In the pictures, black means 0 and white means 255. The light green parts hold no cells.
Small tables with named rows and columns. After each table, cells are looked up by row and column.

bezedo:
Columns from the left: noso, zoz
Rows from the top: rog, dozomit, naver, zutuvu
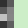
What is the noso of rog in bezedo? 48
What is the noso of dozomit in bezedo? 90
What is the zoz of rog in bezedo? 91
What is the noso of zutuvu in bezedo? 54
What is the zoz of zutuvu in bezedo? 95
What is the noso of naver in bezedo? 193
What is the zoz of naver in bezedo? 133
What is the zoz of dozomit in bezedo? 131

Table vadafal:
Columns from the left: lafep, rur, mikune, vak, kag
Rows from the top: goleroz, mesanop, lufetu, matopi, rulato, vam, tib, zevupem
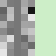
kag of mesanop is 22
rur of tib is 149
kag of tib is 108
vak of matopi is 164
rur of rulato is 113
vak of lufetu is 145
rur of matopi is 125
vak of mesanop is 179
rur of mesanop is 186
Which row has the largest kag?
lufetu

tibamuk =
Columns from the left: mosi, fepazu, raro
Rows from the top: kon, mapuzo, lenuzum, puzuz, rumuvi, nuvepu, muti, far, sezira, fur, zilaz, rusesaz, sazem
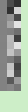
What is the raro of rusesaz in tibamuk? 155
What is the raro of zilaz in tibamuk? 79
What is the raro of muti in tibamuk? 226
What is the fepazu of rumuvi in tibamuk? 128
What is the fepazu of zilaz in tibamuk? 205
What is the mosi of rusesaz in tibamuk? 130
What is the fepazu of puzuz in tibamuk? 166
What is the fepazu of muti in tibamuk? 181
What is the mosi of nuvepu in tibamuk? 131
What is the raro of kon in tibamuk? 49
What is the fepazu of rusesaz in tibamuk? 89
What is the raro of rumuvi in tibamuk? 112

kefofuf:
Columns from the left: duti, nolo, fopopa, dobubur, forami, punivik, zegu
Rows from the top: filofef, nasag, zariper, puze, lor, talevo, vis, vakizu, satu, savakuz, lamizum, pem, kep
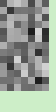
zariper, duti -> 94
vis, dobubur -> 92
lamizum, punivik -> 151
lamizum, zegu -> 196
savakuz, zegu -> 209
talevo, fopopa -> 165
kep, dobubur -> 110
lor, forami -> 30
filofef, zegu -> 93
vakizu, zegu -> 105
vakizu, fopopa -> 125
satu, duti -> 93
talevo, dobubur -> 173

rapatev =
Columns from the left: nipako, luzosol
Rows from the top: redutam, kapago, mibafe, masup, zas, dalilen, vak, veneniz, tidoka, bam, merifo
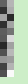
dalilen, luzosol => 217
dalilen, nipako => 90
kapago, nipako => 50
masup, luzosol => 163
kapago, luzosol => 172
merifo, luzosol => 250
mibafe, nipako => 165
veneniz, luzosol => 184
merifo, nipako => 80
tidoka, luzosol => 156
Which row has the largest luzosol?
merifo

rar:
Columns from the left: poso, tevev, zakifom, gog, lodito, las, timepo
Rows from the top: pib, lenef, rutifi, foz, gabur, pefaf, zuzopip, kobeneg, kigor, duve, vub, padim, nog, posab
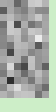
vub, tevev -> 183
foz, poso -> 113
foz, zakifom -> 77
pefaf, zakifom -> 189
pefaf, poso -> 137
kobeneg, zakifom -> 176
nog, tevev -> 186
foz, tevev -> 202
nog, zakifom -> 217
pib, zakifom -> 102
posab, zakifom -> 192
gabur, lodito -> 199
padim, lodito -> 120
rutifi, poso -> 172
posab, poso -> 179
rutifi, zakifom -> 161
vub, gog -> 109
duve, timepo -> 97

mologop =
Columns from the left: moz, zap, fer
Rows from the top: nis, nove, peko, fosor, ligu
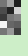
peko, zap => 118
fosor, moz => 245
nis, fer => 30
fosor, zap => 102
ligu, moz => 117
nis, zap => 164
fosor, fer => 94
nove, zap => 34
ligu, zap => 152
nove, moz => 76
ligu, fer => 61
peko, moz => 57
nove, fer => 210
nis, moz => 117
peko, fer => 131

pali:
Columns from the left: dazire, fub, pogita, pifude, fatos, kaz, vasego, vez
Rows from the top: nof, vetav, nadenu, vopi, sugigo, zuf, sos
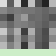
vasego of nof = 35
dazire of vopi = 129
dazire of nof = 221
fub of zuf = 99
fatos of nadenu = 105
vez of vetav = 114
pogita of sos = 161
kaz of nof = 78
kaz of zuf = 97
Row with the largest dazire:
nof

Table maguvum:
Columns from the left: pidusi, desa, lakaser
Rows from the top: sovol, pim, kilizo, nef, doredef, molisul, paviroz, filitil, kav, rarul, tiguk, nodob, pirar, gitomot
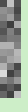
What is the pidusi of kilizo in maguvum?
134
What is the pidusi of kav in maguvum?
134
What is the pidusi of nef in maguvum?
102
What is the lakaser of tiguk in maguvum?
103
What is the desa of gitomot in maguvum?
66
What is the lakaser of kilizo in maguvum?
90
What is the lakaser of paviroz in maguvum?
130
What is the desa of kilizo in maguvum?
158
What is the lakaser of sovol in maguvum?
83
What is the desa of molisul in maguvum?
122
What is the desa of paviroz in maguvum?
178
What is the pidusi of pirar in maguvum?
71
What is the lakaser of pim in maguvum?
72
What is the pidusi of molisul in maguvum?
106
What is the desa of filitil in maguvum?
149
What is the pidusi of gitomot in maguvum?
103
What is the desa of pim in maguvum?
134

